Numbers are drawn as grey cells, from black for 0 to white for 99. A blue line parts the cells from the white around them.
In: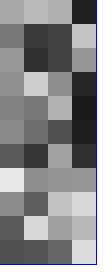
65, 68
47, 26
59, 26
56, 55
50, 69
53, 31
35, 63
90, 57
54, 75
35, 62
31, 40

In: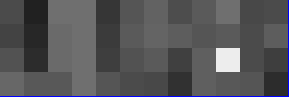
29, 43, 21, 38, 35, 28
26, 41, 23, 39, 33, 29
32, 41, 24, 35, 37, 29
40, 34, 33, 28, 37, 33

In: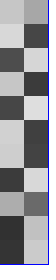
77
84
30
77
27
81
80
23
67
19
20

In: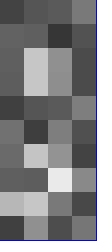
26, 35
38, 21
37, 56
36, 55
25, 35
44, 49
41, 57
37, 91
71, 47
25, 30

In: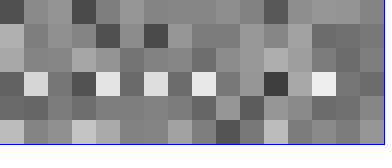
31, 57, 49, 51, 52, 50, 55, 57
68, 56, 31, 29, 48, 59, 63, 44
65, 52, 57, 50, 43, 59, 61, 42
38, 46, 88, 86, 90, 58, 65, 46
41, 48, 49, 50, 40, 36, 53, 44
73, 56, 66, 51, 49, 47, 48, 48

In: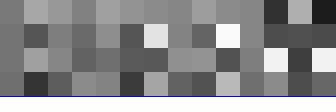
47, 59, 62, 54, 61, 52, 68
45, 49, 55, 88, 39, 52, 31
45, 52, 43, 34, 57, 49, 24
43, 36, 51, 64, 32, 43, 30

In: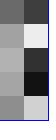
41
63
69
64
55

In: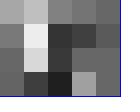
65, 50, 40
47, 20, 35
40, 22, 40
39, 12, 40
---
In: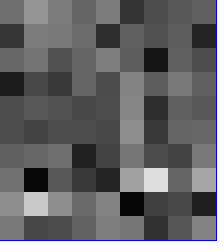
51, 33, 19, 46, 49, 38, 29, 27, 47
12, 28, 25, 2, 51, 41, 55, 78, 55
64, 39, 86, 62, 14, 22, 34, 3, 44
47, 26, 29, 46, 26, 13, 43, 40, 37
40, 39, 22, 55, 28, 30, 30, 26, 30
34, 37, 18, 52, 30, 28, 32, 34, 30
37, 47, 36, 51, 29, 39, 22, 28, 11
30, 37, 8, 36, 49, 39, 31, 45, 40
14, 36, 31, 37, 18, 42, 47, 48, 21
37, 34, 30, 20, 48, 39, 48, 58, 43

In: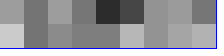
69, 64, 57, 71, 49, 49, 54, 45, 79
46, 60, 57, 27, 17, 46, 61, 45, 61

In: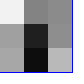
72, 5, 65
55, 12, 62
54, 51, 94

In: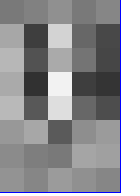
52, 56, 60, 52, 57
62, 64, 47, 49, 54
60, 55, 35, 65, 59
30, 40, 86, 34, 72
20, 24, 94, 19, 66
27, 45, 66, 32, 71
28, 40, 82, 24, 65
52, 47, 56, 50, 47

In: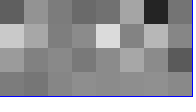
53, 56, 55, 54, 55, 52, 46, 48
35, 54, 65, 54, 47, 53, 50, 60
52, 71, 51, 85, 54, 49, 65, 78
45, 14, 64, 44, 41, 48, 57, 37

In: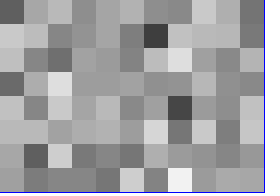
65, 66, 60, 94, 51, 80, 46, 52, 52, 48, 62
59, 52, 57, 60, 68, 46, 52, 47, 80, 37, 65
77, 49, 78, 46, 83, 61, 69, 67, 63, 72, 72
75, 55, 60, 27, 62, 53, 72, 64, 78, 52, 75
53, 56, 71, 57, 56, 63, 61, 61, 86, 67, 41
70, 53, 62, 86, 73, 51, 60, 63, 43, 52, 74
47, 71, 72, 75, 24, 49, 64, 57, 52, 73, 78
45, 68, 78, 53, 55, 69, 64, 55, 72, 65, 37

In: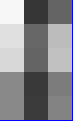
51, 23, 53
48, 22, 53
75, 39, 84
73, 40, 87
39, 21, 96

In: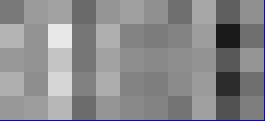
49, 32, 62, 45, 51, 53, 58, 42, 71, 61, 59
43, 17, 60, 54, 49, 51, 67, 50, 83, 55, 68
58, 34, 57, 55, 53, 55, 63, 46, 76, 57, 59
43, 10, 61, 51, 48, 51, 68, 46, 90, 57, 70
56, 37, 65, 43, 56, 62, 58, 41, 63, 60, 47
